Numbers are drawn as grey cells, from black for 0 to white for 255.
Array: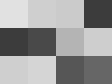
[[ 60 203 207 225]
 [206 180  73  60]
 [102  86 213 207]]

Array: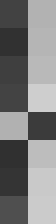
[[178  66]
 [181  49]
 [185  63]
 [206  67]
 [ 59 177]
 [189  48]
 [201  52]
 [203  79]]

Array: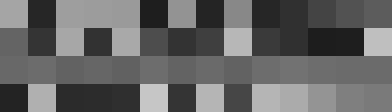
[[ 92  82  68  48  38 136  36 147  30 154 156 158  38 165]
 [191  30  29  48  58 183  63  51  77 169  50 167  52 100]
 [107 107 109 114 109  98 106  99 109  97 102  98 108 104]
 [122 127 148 171 181  70 181  52 198  47  44  43 176  35]]

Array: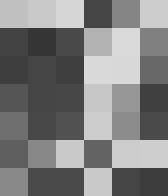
[[204 132  69 214 201 192]
 [128 218 179  73  53  67]
 [104 216 217  63  69  62]
 [ 64 150 199  71  69  85]
 [ 74 140 204  81  72 111]
 [206 204  99 201 136  95]
 [ 60  69 201  74  74 137]]

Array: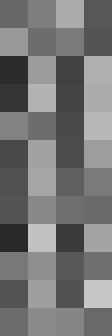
[[ 87 171 126 104]
 [ 84 123 108 153]
 [175  65 155  44]
 [171  68 179  54]
 [184  74 109 130]
 [157  76 161  73]
 [122  95 165  80]
 [106 110 136  84]
 [164  59 193  41]
 [111  88 143 120]
 [198  81 159  83]
 [105 133 139 107]]

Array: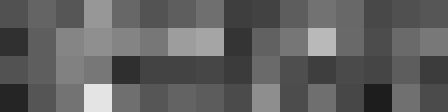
[[ 86  80  72 104 114  93  66  62 111  94  83 103 151  86 100  81]
 [120 106  76 105 185 118  97  52 165 157 119 132 143 133  94  48]
 [ 60  93  69  74  62  78 106  59  70  67  67  47 119 129  94  82]
 [ 75 112  29  71 111  76 142  75  92  99  86 111 228 115  85  37]]

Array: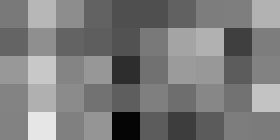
[[178 126 125  97  79  79  98 141 183 121]
 [125  63 177 164 121  82  94  99 143 100]
 [130  92 152 155 113  45 151 132 200 152]
 [195 114 135 110 127  94 114 139 176 131]
 [123 125  91  61  92   5 149 128 230 130]]

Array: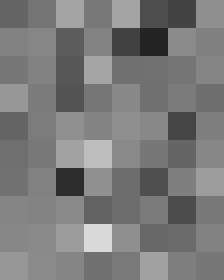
[[143  67  77 164 120 164 117 101]
 [128 139  36  65 131  93 134 130]
 [133 117 113 112 165  87 130 119]
 [110 123 112 136 118  83 123 151]
 [126  69 136 143 132 144 124 101]
 [135 101 119 137 189 162 120 111]
 [157 127  79 109 144  45 129 114]
 [120  76 123 108  98 137 131 133]
 [129 107 104 143 218 156 138 135]
 [119 126 161 121 112 133 139 151]]
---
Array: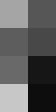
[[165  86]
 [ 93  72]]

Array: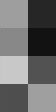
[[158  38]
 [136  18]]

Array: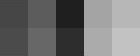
[[ 70  92]
 [ 75 103]]

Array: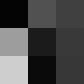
[[  4  81]
 [157  27]]

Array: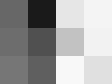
[[103  26]
 [109  80]]

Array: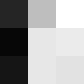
[[ 37 190]
 [  7 231]]

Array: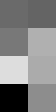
[[106 100]
 [120 176]]
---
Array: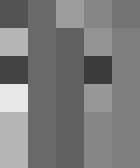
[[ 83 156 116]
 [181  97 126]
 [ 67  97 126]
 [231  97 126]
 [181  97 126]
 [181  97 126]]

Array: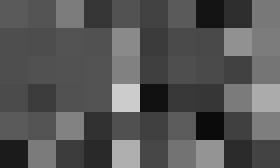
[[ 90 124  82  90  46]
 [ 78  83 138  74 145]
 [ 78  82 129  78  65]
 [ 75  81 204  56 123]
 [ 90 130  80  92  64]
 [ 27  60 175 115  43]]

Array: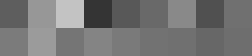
[[ 94 195  88 137 112]
 [123 117 122 112 110]]

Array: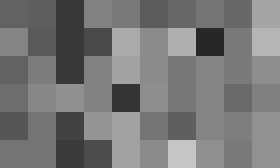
[[ 98  56 121 103 104]
 [133  56 170 175 122]
 [ 98  56 162 118 122]
 [109 144  52 118 105]
 [ 86  66 162  95 126]
 [116  59 162 197 122]]

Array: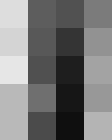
[[221  81]
 [212  52]
 [230  30]
 [185  22]
 [185  15]]

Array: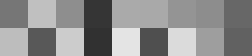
[[118 142 170 148 103]
 [189 204 228 219  97]]

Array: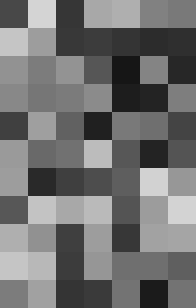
[[ 72  54 175 121]
 [197  56  52  47]
 [146 147  22  39]
 [136 123  29 126]
 [ 64  97 121  68]
 [154 113  87  84]
 [157  63  94 151]
 [ 87 168  84 211]
 [175  63  55 165]
 [197  60 111  95]
 [124  52 115 115]]
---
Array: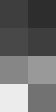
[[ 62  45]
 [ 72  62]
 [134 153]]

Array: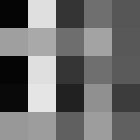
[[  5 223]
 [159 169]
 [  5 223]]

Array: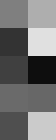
[[127 174]
 [ 51 224]
 [ 64  14]]

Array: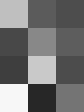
[[191  91]
 [ 72 136]
 [ 62 201]]

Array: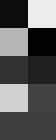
[[ 11 236]
 [182   2]
 [ 50  31]]

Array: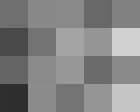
[[111 136]
 [ 73 115]
 [100 139]]

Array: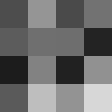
[[ 77 149]
 [ 92 111]
 [ 28 130]]
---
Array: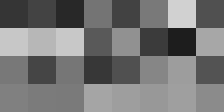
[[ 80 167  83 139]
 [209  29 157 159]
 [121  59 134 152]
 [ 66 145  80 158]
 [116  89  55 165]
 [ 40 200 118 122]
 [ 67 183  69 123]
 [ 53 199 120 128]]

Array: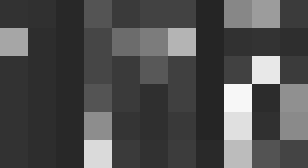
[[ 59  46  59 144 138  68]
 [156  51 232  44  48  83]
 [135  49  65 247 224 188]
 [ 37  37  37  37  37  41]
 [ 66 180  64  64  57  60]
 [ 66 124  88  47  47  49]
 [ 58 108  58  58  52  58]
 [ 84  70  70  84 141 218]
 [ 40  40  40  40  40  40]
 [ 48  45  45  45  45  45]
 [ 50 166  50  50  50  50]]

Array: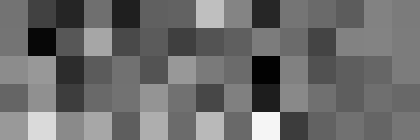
[[123 124 124 104 118]
 [130 131 102 111 101]
 [ 92 130  94  94 113]
 [106  68  81 112  98]
 [117 107 129 137  60]
 [ 38 124   2  29 245]
 [132  95 107 128 105]
 [191  83 122  71 185]
 [ 98  63 152 113 107]
 [ 96  91  83 148 174]
 [ 31  73 113 114  94]
 [111 166  91 105 167]
 [ 37  87  44  61 138]
 [ 65   7 152 144 218]
 [115 116 140 101 153]]

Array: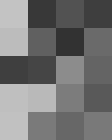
[[ 62 106 100  89 121]
 [ 82  50 140 124 103]
 [ 56  96  69 185 122]
 [195 188  63 191 193]]

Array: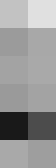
[[224 168 169 163  76 158]
 [194 155 163 154  25 169]]

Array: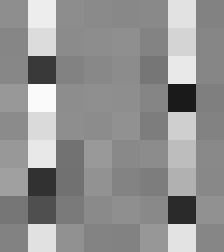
[[130 134 134 127 130 137 136 145 134]
 [226 212 233  26 207 189 177  42 227]
 [137 131 118 133 125 140 125 137 151]
 [136 143 140 142 145 137 131 143 130]
 [138 141 136 143 140 153 146 138 131]
 [141 139 130 141 142 114 113 122 145]
 [237 220  57 250 218 232  49  79 225]
 [142 134 135 152 139 152 160 118 130]]
